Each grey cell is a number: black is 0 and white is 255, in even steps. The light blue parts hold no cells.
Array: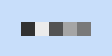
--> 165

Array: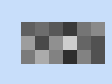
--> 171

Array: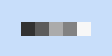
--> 171

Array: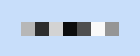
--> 211

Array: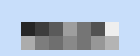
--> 180

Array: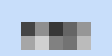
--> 187

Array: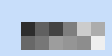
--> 204

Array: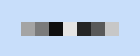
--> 199

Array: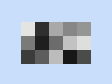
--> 222
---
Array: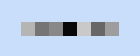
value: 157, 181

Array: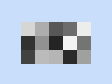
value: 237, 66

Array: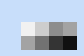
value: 163, 163

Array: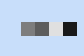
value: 25, 125

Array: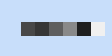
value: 240, 72

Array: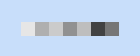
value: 118, 230
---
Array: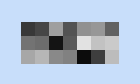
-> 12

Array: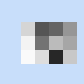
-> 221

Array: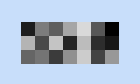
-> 204

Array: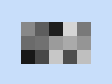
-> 199

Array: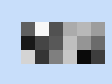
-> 198

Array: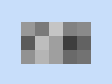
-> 159

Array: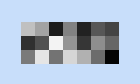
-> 177

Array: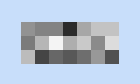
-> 110
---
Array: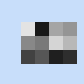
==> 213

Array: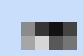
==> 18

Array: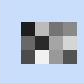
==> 165

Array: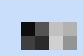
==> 193

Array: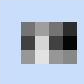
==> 65

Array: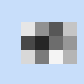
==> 109

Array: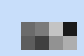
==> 196
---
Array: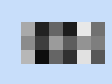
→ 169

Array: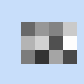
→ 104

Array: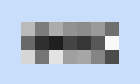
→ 186

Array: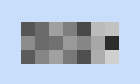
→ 85

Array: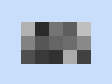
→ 177

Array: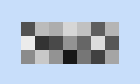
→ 81

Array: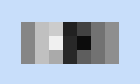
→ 134

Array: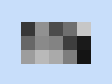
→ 55

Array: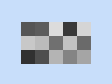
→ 85
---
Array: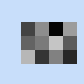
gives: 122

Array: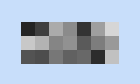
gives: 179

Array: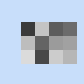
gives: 100

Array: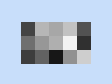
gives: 151

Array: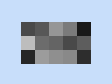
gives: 108

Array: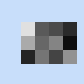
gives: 103
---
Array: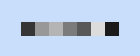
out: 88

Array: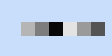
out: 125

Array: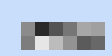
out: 91

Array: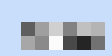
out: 94

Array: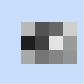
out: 83

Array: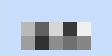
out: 97
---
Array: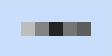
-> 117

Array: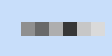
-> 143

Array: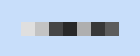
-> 70

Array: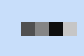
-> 133

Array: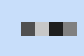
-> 128

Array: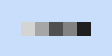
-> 130

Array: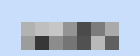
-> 81

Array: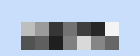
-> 54

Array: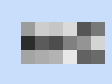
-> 85

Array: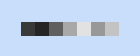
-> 95
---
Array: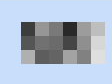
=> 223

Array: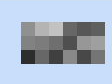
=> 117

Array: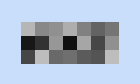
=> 189

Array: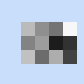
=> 66

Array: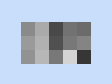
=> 54

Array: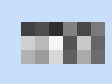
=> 109

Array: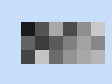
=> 181

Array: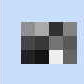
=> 102
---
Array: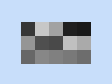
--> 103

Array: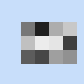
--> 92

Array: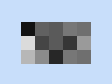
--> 183

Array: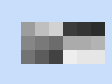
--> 115

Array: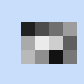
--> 185

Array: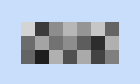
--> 100

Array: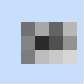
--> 125
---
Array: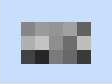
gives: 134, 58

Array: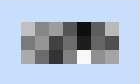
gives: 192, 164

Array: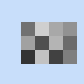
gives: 113, 127

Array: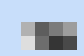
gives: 177, 73

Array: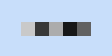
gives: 201, 97

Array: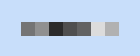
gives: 116, 177

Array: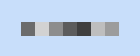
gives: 107, 156

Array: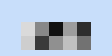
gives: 218, 114

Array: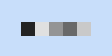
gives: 35, 201

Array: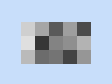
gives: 207, 150
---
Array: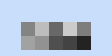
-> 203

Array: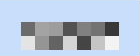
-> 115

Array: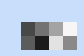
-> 163

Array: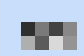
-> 66

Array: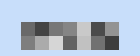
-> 75

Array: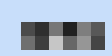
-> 126

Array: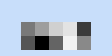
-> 227

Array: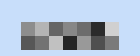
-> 43
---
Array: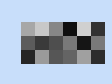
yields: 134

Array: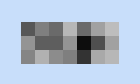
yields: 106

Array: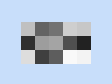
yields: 114

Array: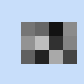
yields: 19

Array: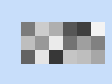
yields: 175

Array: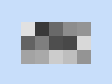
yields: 105

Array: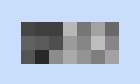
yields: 63
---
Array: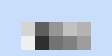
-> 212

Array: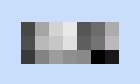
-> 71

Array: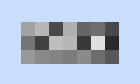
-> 161

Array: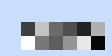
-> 63

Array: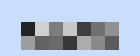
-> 35

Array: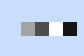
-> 163

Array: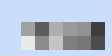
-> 161

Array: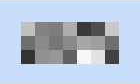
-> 192

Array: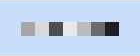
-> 166
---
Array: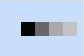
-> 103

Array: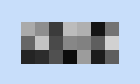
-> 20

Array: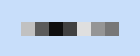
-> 65

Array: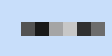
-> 48

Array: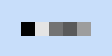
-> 90

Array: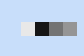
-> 115

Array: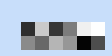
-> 46
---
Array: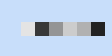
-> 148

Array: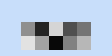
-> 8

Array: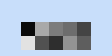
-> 46

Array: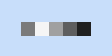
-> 160

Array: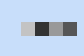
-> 153

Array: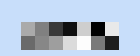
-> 158

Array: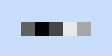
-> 69

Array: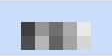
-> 99

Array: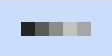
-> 139

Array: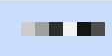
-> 45
